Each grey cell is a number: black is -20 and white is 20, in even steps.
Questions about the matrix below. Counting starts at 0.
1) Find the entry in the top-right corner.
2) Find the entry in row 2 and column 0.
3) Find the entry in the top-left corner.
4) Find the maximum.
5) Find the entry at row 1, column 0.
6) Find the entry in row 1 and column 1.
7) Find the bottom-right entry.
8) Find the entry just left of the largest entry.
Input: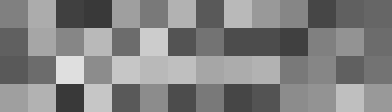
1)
-4
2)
-6
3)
0
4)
15
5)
-5
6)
6
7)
4
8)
-3

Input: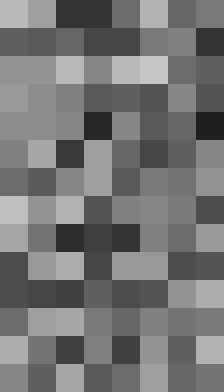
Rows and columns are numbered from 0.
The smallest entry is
-15
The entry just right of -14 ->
1
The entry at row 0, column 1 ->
5
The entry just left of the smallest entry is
-4
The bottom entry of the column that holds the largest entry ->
5
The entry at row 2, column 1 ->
3
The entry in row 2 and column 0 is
3
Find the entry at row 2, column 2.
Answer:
9
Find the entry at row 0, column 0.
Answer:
9
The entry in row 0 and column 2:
-12
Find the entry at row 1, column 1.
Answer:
-6
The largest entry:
11
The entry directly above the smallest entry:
-7
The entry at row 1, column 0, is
-5
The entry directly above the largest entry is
-1
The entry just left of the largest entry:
9
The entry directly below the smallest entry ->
1
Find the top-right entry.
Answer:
-1
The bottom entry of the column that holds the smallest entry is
-2
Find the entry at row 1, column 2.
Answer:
-4
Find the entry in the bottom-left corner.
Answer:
1
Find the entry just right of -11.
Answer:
5
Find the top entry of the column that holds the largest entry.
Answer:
8
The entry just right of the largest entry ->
-3

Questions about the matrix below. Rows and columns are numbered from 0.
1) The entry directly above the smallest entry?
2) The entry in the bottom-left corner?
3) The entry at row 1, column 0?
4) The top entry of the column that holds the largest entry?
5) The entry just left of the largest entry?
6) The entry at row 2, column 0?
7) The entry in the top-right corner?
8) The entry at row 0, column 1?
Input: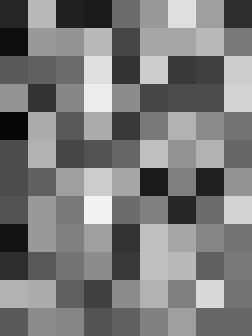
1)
3
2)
-6
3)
-18
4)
-16
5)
-1
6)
-6
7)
-13
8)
9

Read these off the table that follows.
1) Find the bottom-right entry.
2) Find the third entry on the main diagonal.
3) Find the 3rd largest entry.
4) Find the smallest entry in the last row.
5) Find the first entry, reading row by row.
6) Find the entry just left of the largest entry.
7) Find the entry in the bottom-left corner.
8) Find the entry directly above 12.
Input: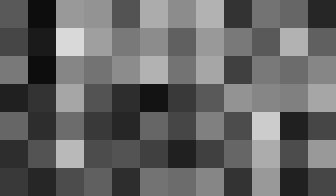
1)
-9
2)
1
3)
9
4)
-15
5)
-6
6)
-16
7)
-11
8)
1
